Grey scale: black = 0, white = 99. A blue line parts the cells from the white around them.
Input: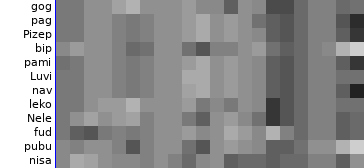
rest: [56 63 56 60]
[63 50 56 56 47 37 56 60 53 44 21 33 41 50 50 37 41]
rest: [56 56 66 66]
[56 60 56 53 37 33 41 50 50 44 44]
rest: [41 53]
[56 37 41 41 37 41 41 50 50 37 56]
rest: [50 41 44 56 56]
[44 33 50 50 56 60 44 37 41 50 53 69 80]
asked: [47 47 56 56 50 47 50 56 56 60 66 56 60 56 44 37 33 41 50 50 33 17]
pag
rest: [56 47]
[37 56 60 53 44 21 33 41 50 50 37 41]

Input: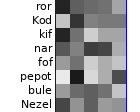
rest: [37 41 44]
[64]
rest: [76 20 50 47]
[47]
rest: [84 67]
[30]
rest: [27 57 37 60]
[57]
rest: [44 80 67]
[76]
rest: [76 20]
[50 47 47]
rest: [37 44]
[76]

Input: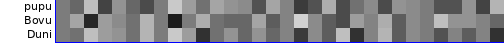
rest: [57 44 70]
[48 78 61 19 44 57 40 57 40 51 23 54 36 74 19 51 70 36 54 48 32 51 36 51
 19]
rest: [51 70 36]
[54 48 32 51 36 51 19]

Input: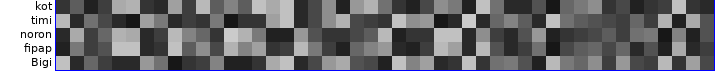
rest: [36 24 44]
[47  9 51 13 32]
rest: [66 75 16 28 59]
[66 32 28 13 75 51 62 16 20 75 20 44 47 32 13 72 47 40 55 24 59 28 24 72
 20 62 28]
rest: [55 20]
[28 13 20 24 75 20 16]
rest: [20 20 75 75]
[16 55 24 16 32 59 13 20 24 28 36 24 44 47  9 51 13 32]

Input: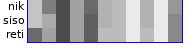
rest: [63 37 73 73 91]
[73 91 53]
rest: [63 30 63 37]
[73 73 91 73 91 53]
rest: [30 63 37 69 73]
[91 69 91 53]
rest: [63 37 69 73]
[91 69 91 53]
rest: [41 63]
[30 63 37 73 73 91 73 91 53]

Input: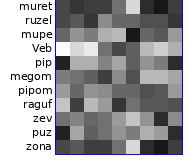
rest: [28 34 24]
[24 44 84 17  9 24]
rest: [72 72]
[64]
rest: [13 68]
[68 51 64 37 57 48 17]
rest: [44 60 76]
[57 17 54]
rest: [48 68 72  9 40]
[34 60]
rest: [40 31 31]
[21]

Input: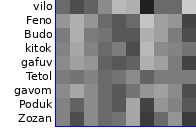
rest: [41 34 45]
[58 62 54 30]
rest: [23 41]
[58 23]
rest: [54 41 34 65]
[26 58 51 34]

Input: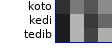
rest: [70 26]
[67]
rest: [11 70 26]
[67]
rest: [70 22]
[40]

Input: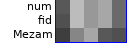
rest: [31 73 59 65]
[41]
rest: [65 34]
[31]
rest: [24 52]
[65 34 31]
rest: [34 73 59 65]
[41]

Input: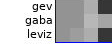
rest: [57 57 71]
[64]
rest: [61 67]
[21]

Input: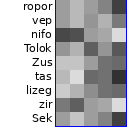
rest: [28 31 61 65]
[85]
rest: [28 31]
[61 65 85]
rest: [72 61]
[51 25]
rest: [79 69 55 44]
[41]
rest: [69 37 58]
[34]
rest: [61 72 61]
[51 25]

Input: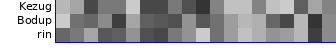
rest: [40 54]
[24 64 37 34 31 57 34 44 61 71 68 40 28 71 20 54]
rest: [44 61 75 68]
[57 61 71 24 54]
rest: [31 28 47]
[57 79 44 61 75 68 57 61 71 24 54]

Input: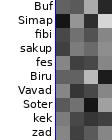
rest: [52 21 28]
[52]
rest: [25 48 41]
[55]
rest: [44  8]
[62]
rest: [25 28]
[52]
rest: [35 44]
[ 8 62]
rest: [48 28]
[21 25]

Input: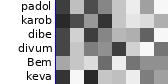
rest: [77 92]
[62 96]
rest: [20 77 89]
[85 68]
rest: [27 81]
[24 52 71 68 38 96]
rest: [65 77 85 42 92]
[45 56 56]
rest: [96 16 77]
[74 92 49 62]
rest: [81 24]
[52 71 68 38 96]

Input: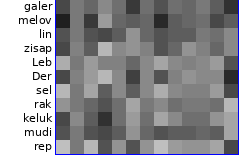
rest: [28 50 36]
[71 53 57 50 32 40 57 50 40 53]
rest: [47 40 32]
[43 64 47 53 43 47 47 43 71]

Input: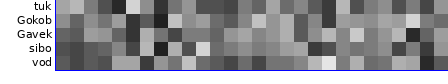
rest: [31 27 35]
[39 52 27 71 13 68 31 82 42 48 55 48 52 61 64 23 31 52 45 48 55 27 48 23
 58]
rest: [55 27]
[48 23 58]
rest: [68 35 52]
[23 61 58 55 64 61 82 48 42]
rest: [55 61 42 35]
[52 75 58 68 35 52 23 61 58 55 64 61 82 48 42]
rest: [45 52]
[71 89 48 68 42 45 68 64 16 35]
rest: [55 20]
[45 58 31 31 27 48 39 64 42 52 35 23 71 31 48 55 31 48 27 58]
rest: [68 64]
[16 35]

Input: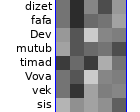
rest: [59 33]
[79 52 49]
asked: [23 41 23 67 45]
timad

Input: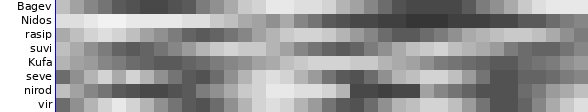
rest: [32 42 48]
[60 66 74]
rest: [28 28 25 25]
[21 21 21 25 25 25 28 28 35 35 42 48 52]
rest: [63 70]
[78 82 82 78 70 60 52 42 35 35 42 48 56 66 70 74 78 78 74 66 56 48]
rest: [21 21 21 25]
[25 25 28 28 35 35 42 48 52]

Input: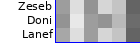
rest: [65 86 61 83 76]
[39]
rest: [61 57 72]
[42]
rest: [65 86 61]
[83 76 39]
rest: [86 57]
[83 76 39]
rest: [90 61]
[57 72 42]
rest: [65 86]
[61 83 76 39]
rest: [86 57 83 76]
[39]

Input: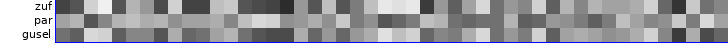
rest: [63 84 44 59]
[52 81 37 70 52 70 63 63 67 81 40 20 78 44 52]
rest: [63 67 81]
[40 20 78 44 52]
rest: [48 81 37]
[63 67 63 56 59 67 81 52 23 67 29 40]
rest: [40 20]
[78 44 52]
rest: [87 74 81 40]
[52 48 67 84 44 59 48 81 37 63 67 63 56 59 67 81 52 23 67 29 40]

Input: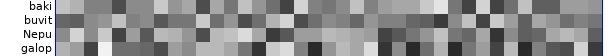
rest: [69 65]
[61 26 34 46 58 75 46 40 65 20 54 37 40 65 72 65 37]
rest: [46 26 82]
[26 43 75 37 37 61 61 58]

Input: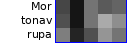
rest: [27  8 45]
[35 39]
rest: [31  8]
[45 66 55]

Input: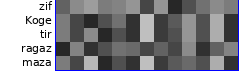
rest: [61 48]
[51 58 27 58 15 31 44 54 48]
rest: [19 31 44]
[41 27 38 27 54 19 38 51]
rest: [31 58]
[31 67 19]
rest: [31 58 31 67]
[19]

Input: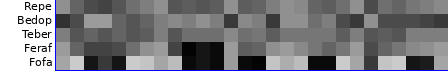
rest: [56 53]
[39 36 43 56 29 43 39 46 49 53]
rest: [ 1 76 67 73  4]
[ 4 79 64 22 76 79  8 11 64]
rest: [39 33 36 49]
[33 43 43 43 53 43 46 36 46 46 46 46 36 49 33 36 33 49 49 49]
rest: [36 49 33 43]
[43 43 53 43 46 36 46 46 46 46 36 49 33 36 33 49 49 49]
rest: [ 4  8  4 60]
[ 4  1 76 67 73  4  4 79 64 22 76 79  8 11 64]

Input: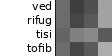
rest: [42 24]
[31 63]
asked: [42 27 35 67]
tofib
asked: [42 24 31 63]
ved
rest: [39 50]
[53 35]
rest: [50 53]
[35]
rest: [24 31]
[63]
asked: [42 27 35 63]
rifug

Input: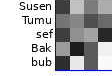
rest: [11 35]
[93]
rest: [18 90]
[35 97]
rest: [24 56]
[63 15]
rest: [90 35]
[97]
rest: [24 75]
[48 67]

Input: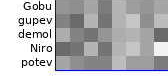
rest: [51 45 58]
[67 70 64 41]
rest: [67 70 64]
[41]
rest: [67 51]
[45 58 67 70 64 41]
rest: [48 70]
[61 58 64]
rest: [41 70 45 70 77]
[55 73]

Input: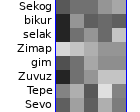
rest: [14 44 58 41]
[76]
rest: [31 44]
[65 55 55]
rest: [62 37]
[68 48]

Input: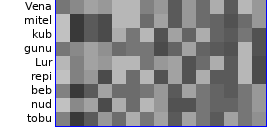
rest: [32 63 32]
[67 35 35 71 29]
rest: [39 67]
[39 35 46 32]
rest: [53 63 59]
[71 71 50 59 35 59 42 67 35 71 59]
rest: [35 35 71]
[29]
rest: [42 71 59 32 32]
[46 39 39 46 59]

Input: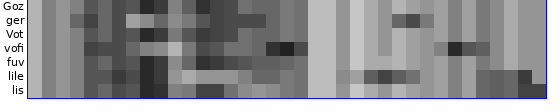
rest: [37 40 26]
[26]
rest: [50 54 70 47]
[29 33 44 44 40 19 13 29 73 73 58 77 66 58 70 62 58 50 16 33 37 54 66 58
 58]
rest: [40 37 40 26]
[26]

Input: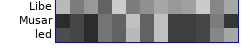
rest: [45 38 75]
[38 75 24 24 27 48 21]
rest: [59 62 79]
[52 65]
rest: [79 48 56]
[65 59 62 79 52 65]
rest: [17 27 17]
[45 38 75 38 75 24 24 27 48 21]
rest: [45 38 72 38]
[75 24 24 27 52 65]
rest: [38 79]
[48 56 65 59 62 79 52 65]
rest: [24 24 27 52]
[65]

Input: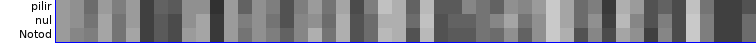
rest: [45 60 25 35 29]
[56 64 22 60 49 56 45 32 52 56 42 68 32 42 68 68 42 75 32 38 38 45 52 64
 45 56 78 64 42 56 25 72 52 32 49 29 78 49 25 25 42]
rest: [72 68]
[32 72 32 35 35 45 42 56 38 56 78 68 32 52 29 64 56 25 52 29 78 49 25 25
 42]

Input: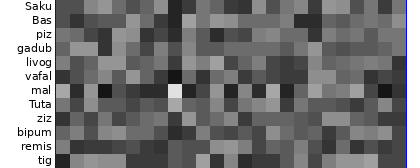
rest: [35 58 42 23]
[14 62 46 58 55 42 42 42 49 17 17 39 35 42 46 42 55]
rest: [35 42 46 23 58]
[35 42 52 23 39 39 39 35 31 55 55 39 35 23 23]
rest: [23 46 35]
[35 31 23 35 52 27]
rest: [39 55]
[14 23 46 39 23 20 55 31 46 52 23 58 55 31 46 23 46]

